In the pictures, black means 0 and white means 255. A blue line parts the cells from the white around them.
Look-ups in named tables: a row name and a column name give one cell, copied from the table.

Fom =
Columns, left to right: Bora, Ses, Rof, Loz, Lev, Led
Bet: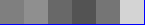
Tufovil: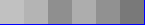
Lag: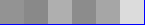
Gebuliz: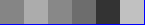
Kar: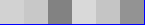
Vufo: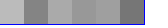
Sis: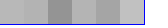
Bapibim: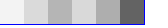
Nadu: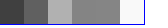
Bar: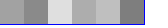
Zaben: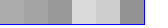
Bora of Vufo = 187
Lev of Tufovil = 145
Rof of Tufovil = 143
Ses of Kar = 200
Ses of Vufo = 132
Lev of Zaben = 206

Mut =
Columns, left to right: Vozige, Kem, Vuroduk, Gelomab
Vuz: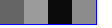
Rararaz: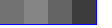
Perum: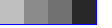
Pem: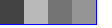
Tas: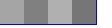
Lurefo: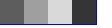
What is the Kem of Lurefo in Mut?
159
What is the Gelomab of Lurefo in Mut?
53
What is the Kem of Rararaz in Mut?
133
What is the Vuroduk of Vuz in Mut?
11
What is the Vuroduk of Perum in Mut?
113
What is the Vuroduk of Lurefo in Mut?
217
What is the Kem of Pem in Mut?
185
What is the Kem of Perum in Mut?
139
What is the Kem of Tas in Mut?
128
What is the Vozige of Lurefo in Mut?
93
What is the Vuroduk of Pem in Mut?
116
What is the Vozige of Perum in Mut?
191
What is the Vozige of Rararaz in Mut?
114
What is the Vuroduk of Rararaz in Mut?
100
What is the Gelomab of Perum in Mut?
40
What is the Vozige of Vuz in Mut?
101
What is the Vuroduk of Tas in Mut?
176
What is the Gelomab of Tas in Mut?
118
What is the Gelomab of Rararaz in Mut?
60

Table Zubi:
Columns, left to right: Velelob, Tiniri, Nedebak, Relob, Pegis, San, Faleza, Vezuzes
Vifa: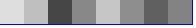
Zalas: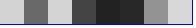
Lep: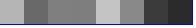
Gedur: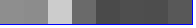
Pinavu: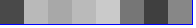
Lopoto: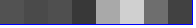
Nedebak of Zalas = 212
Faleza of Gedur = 77
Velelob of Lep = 181
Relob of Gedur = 106
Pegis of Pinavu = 202
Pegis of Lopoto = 169
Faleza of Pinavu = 63
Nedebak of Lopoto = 79
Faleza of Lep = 59
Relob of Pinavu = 186
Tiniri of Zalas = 105
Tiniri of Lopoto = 74
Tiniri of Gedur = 140
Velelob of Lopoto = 82
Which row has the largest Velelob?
Vifa

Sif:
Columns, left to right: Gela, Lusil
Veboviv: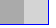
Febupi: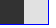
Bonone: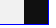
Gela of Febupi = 50
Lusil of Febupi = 225
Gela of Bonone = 241
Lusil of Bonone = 16
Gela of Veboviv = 170
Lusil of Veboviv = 212

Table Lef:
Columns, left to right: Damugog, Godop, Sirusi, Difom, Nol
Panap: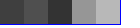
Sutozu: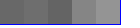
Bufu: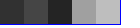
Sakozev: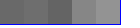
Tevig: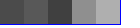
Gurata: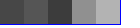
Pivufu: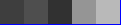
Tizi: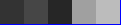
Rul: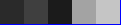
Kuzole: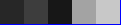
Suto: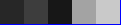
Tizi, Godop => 70
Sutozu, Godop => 110
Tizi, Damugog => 51
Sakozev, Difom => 134
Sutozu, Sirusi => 100
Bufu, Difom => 160
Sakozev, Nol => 147
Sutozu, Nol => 148
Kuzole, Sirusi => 23
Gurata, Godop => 85
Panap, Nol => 184
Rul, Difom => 163
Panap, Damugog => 63
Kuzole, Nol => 200
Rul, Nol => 197
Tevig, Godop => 88

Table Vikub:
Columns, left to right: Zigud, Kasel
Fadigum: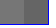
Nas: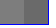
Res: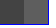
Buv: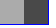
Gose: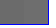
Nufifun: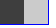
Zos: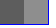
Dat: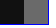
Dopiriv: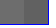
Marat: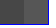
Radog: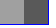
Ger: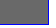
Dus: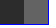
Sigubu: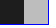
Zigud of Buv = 171
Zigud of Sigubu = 29
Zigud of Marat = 71
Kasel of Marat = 86
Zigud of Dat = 17
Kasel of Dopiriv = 97
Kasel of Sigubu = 189
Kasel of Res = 94
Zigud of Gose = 107
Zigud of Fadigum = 118
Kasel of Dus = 99
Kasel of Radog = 89
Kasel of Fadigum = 101
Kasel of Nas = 106

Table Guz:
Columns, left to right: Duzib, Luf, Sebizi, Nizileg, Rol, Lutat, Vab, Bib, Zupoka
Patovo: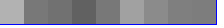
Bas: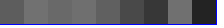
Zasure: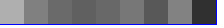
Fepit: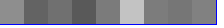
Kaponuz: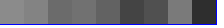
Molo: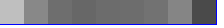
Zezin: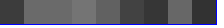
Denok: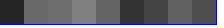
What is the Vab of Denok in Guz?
68
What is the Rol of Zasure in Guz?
104
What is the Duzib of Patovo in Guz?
178
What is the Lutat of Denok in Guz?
51
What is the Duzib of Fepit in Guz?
142
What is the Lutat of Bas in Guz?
73
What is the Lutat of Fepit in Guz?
195
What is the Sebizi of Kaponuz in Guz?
107
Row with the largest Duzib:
Molo

